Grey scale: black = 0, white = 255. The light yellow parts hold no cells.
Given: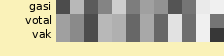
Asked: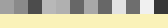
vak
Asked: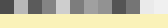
gasi

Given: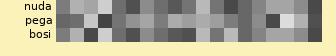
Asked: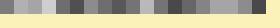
nuda

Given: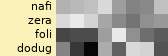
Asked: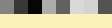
dodug
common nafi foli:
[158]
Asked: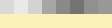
zera

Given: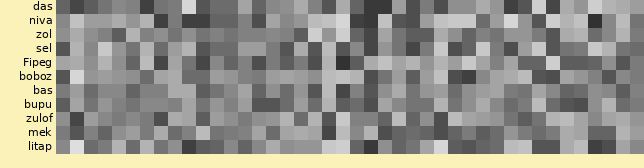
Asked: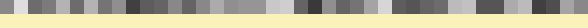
litap
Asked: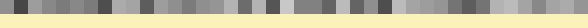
zulof
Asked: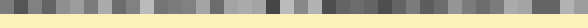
mek
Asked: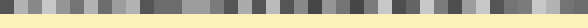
sel

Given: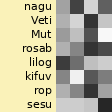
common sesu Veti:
[197]
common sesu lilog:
[205]

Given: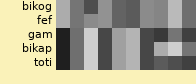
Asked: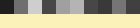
gam

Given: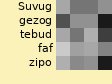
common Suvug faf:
[167]
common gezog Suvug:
[145]

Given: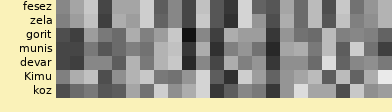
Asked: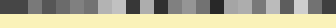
munis
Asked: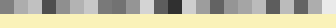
Kimu

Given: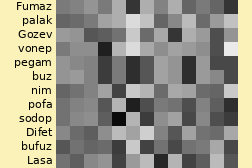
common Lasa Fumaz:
[148]
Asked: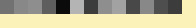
sodop
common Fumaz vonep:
[122]
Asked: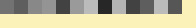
Lasa

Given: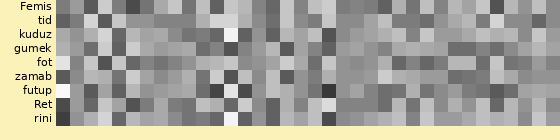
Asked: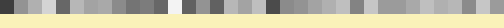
rini
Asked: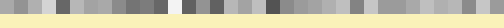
kuduz
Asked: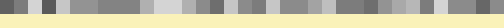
tid

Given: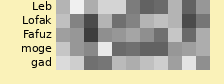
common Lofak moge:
[112]
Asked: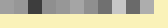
Fafuz
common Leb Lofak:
[180]
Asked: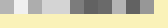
Leb

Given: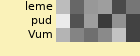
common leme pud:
[158]
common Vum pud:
[66]
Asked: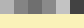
Vum

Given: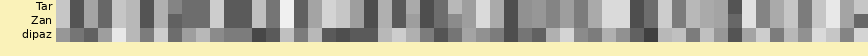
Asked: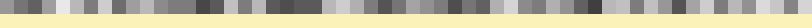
dipaz
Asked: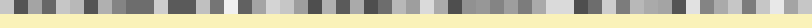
Tar

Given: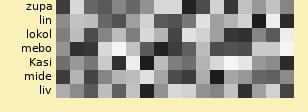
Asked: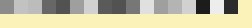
lin
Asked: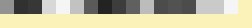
mebo
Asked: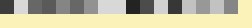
zupa
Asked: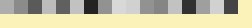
liv

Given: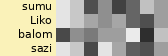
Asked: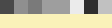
balom
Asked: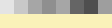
Liko
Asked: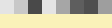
sazi

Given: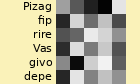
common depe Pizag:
[228]
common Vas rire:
[82]
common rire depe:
[145]
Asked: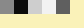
givo
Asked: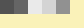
rire
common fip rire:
[212]
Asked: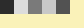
Vas

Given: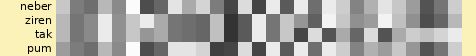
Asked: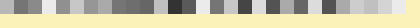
tak
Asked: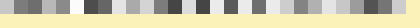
neber
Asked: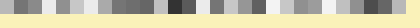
ziren

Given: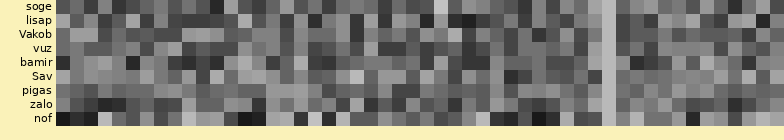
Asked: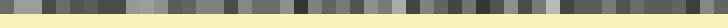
Vakob
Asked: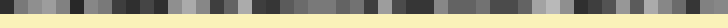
bamir

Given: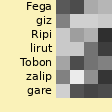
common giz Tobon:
[129]
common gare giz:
[208]
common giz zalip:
[129]
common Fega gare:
[76]
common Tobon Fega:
[76]

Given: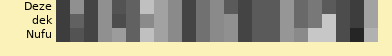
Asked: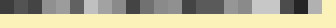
Nufu
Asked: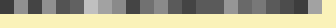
Deze
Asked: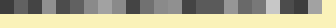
dek

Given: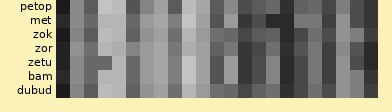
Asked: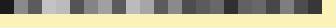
petop
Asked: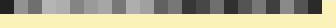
zor

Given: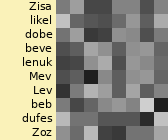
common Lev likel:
[94]
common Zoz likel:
[107]
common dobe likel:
[79]
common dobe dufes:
[115]

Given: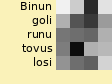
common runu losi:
[110]
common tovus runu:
[176]
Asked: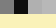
tovus

